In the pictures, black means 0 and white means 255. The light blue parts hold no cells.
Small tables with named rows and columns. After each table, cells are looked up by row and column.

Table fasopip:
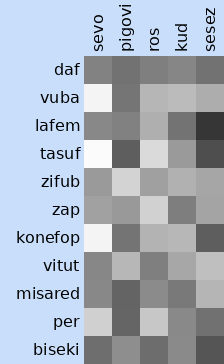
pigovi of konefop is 116
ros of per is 199
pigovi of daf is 114
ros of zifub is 160
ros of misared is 139
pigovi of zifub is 211
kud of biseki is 138
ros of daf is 127
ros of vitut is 127
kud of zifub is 177
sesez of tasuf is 78
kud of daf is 134
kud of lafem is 115
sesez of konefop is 94
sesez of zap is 164
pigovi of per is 101
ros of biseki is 109
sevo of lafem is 136
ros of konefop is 179
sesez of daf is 114
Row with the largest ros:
tasuf

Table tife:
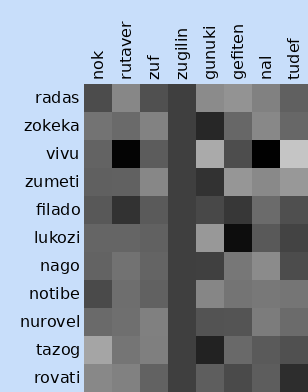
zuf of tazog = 127
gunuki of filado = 72
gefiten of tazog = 105
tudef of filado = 79
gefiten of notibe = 116
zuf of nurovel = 128
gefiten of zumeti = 150
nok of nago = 99
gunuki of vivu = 170
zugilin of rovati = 63
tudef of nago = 76
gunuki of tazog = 34
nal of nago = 139
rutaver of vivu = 4
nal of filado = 107
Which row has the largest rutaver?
radas

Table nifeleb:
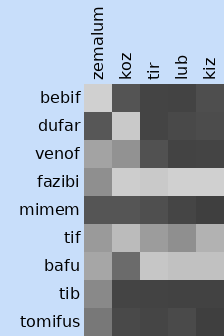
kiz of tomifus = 63
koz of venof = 146
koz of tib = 68
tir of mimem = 79
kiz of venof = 68
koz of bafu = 107
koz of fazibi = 205
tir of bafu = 198
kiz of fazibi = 208
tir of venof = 81
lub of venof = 67
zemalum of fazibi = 143
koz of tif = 187
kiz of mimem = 63
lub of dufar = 73
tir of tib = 67
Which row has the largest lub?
fazibi

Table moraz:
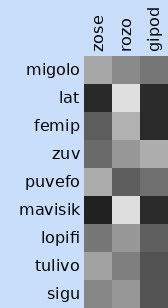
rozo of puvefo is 94
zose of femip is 93
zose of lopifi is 119
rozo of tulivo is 127
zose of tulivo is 162
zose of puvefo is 172
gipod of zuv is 174
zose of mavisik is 33
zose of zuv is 106
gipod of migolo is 118
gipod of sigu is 84
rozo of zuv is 152
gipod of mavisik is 42
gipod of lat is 43
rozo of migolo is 138
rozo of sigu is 152
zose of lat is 41
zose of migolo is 167
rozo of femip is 177
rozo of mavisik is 221
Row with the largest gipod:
zuv

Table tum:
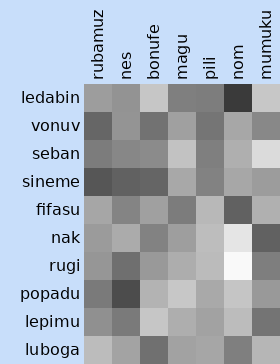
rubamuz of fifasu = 166
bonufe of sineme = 101
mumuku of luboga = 182
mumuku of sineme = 156
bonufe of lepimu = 198
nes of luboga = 163
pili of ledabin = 125
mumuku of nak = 97
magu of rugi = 173
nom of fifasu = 97
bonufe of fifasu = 160
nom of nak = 229
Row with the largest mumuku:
seban

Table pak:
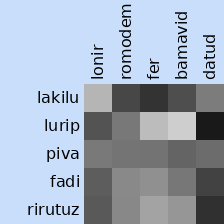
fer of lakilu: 51
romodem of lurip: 120
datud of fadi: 66
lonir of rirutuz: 89
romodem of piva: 116
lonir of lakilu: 181
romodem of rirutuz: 136
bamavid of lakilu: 78

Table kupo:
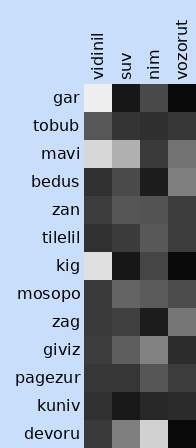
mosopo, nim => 91
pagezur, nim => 86
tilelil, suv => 59
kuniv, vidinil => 48
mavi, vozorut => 114
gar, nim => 73
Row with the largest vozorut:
bedus

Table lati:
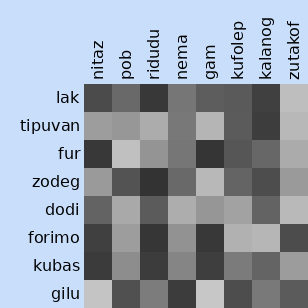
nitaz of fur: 56
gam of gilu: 199
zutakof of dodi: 185
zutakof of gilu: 91
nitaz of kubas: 59
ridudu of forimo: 54
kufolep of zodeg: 100
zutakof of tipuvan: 184
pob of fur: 192
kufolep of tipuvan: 91
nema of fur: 118
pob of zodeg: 83
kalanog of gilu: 121
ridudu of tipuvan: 172
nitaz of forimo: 64
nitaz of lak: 75
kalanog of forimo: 182

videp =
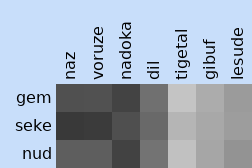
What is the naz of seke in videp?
57
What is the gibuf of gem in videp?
172
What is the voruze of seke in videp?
59
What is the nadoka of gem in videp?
67
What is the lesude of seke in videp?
157
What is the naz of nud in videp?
94
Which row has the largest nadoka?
seke

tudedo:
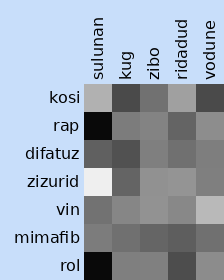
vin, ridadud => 136
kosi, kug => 74
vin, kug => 134
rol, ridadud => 77
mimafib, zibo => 101
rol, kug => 127
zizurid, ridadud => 148
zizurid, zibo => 145
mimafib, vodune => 112
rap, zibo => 131
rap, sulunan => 9
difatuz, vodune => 126
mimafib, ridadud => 94
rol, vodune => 140
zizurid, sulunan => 239
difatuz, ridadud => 112

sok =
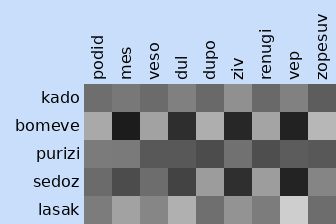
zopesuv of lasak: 109
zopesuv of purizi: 88
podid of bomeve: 169
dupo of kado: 105
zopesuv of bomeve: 183
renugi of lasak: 124
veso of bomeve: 162
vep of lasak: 206
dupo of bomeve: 174
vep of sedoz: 35
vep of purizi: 92
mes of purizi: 122
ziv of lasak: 147
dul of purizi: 88
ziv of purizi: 113
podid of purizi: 123
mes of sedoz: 76
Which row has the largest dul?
lasak

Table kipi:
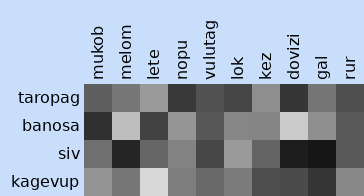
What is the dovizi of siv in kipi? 29
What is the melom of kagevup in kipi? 119
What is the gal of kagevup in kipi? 53
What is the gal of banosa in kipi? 142
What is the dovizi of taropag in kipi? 54
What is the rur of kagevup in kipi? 136
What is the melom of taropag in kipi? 119
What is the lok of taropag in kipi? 70
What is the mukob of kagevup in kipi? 147
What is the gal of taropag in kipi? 117
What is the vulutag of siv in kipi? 71
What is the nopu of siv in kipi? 131
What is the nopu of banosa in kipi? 149
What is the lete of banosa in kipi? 66
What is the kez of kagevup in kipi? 77
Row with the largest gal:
banosa

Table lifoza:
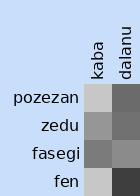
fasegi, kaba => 123
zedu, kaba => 150
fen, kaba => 199
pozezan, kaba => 199
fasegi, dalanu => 139
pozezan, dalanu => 107
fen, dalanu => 62
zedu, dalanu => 113
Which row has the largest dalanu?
fasegi

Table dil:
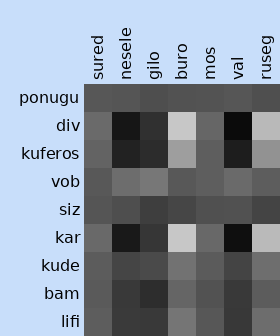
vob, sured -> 88
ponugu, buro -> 82
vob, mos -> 94
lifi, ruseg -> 109
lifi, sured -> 93
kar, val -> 15
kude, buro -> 114
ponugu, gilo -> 78
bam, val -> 57
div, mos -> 102
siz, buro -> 70
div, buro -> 199

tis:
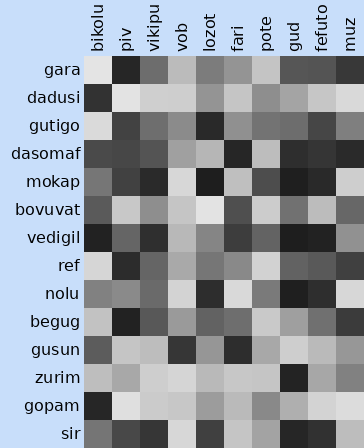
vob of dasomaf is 160
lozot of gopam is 156
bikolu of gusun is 92
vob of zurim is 213
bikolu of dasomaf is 74
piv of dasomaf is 71
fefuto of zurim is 167
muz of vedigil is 145
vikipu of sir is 54
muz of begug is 59

